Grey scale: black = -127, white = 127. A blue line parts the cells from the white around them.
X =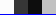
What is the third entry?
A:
-114
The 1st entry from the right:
65
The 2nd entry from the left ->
-73

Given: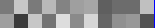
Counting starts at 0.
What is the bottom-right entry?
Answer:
-45
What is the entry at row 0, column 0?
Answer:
-5
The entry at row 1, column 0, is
31
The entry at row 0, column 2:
-5
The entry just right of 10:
86
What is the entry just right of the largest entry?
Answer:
10
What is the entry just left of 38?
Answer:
31

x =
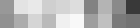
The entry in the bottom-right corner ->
-12
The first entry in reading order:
24
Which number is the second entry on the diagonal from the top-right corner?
-5
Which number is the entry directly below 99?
44
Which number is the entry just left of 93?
85
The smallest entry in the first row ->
-70

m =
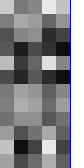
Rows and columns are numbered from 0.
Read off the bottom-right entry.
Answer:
-32
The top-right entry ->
66
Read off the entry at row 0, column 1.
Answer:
-7
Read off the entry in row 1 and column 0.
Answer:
-1
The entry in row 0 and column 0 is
73
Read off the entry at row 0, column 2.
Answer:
6
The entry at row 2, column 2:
14
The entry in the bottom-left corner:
33
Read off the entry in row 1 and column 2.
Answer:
27
